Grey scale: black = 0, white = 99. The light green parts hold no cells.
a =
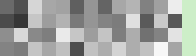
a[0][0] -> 41
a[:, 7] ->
[39, 51, 76, 67]
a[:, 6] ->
[58, 58, 61, 75]
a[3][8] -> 82
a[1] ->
[29, 21, 77, 61, 69, 47, 58, 51, 48, 87, 35, 78, 34]
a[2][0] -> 55
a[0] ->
[41, 31, 83, 65, 63, 37, 58, 39, 65, 70, 50, 62, 92]
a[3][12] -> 64
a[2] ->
[55, 84, 53, 49, 91, 77, 61, 76, 49, 67, 44, 51, 88]
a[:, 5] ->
[37, 47, 77, 30]
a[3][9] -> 67

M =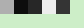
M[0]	68
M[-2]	92
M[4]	20
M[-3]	15

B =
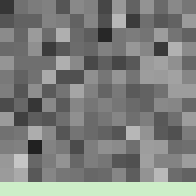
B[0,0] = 21
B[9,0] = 44
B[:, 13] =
[46, 60, 38, 54, 40, 52, 61, 40, 61, 48, 43, 61, 38]
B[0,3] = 50
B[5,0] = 47
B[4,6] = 28
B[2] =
[54, 40, 60, 42, 68, 41, 36, 15, 46, 48, 45, 61, 45, 38]
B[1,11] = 34
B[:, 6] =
[50, 52, 36, 40, 28, 56, 50, 46, 41, 41, 49, 49, 40]
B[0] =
[21, 44, 48, 50, 33, 53, 50, 27, 59, 38, 57, 41, 53, 46]
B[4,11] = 63
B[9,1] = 46
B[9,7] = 38
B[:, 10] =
[57, 43, 45, 52, 60, 61, 38, 38, 49, 57, 61, 62, 57]
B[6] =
[49, 33, 55, 35, 45, 64, 50, 39, 47, 35, 38, 44, 61, 61]
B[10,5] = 29
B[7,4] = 35
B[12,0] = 60
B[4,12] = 56
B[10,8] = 54
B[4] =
[58, 43, 43, 43, 68, 53, 28, 37, 27, 34, 60, 63, 56, 40]
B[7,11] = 53
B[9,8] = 33
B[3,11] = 22
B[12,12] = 42
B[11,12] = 51
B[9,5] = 45
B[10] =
[49, 50, 13, 51, 47, 29, 49, 56, 54, 43, 61, 60, 42, 43]

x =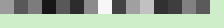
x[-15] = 60
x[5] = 17
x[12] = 24
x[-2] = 50
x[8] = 26

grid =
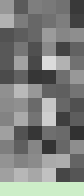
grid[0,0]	59
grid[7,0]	54
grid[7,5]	31
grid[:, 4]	[44, 49, 52, 26, 69, 43, 37, 40, 24, 41, 40, 67, 27]
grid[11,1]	51
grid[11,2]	54
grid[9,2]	21
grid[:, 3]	[47, 44, 60, 54, 85, 22, 38, 77, 80, 43, 20, 66, 75]
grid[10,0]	49
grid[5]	[29, 38, 21, 22, 43, 59]
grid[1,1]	48
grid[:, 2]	[49, 40, 40, 31, 28, 21, 59, 41, 45, 21, 52, 54, 65]
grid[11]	[57, 51, 54, 66, 67, 39]
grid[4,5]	44
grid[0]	[59, 35, 49, 47, 44, 22]
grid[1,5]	25
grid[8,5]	36
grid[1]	[69, 48, 40, 44, 49, 25]

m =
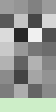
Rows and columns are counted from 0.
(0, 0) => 61
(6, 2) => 39
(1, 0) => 34
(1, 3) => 83
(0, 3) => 60
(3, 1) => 59
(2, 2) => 93
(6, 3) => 53

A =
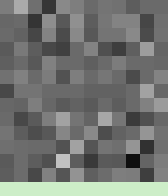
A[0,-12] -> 48
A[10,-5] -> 45
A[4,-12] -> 37
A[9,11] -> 44
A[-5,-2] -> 31
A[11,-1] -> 48
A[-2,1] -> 42
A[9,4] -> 52
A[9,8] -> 38
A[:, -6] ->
[41, 36, 34, 51, 37, 41, 38, 35, 39, 53, 33, 22, 37]
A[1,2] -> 20
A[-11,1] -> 38
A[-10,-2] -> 61
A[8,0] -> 41
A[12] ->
[36, 42, 28, 50, 33, 57, 37, 42, 49, 48, 24, 50]
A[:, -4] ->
[44, 51, 45, 24, 48, 41, 38, 36, 46, 38, 43, 34, 49]
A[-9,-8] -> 41
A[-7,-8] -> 41
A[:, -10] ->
[43, 20, 27, 36, 34, 41, 45, 49, 35, 30, 41, 36, 28]
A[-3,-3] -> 58
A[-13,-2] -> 41
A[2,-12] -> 41
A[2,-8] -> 29
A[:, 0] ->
[48, 40, 41, 35, 37, 44, 28, 40, 41, 45, 43, 35, 36]
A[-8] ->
[44, 50, 41, 48, 32, 49, 41, 46, 41, 29, 41, 51]
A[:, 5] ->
[49, 56, 53, 41, 41, 49, 41, 38, 45, 41, 63, 36, 57]
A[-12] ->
[40, 41, 20, 55, 34, 56, 36, 46, 51, 51, 27, 43]
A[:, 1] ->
[66, 41, 38, 47, 41, 50, 45, 39, 28, 36, 42, 42, 42]
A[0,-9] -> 21

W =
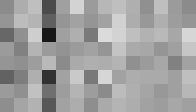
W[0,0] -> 54
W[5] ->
[38, 49, 68, 19, 63, 78, 47, 83, 63, 67, 66, 66, 62, 74]
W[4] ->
[58, 56, 61, 72, 54, 66, 68, 67, 70, 56, 60, 65, 50, 63]
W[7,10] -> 63
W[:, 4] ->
[62, 58, 62, 57, 54, 63, 61, 63]
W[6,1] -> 56
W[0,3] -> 29
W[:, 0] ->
[54, 58, 40, 60, 58, 38, 60, 55]
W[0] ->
[54, 67, 74, 29, 62, 82, 60, 71, 74, 68, 56, 74, 60, 54]
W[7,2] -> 69
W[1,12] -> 61
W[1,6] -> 58
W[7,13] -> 62
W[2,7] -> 85
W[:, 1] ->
[67, 73, 56, 50, 56, 49, 56, 64]
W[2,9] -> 74
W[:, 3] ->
[29, 37, 9, 60, 72, 19, 43, 34]
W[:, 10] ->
[56, 59, 69, 65, 60, 66, 64, 63]
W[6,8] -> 73
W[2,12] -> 65
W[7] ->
[55, 64, 69, 34, 63, 67, 55, 66, 70, 67, 63, 61, 65, 62]
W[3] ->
[60, 50, 70, 60, 57, 60, 63, 58, 76, 66, 65, 58, 62, 77]
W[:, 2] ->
[74, 70, 80, 70, 61, 68, 75, 69]

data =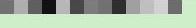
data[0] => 44
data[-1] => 42
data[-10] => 7
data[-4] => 62

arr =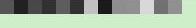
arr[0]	33
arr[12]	56
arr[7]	10
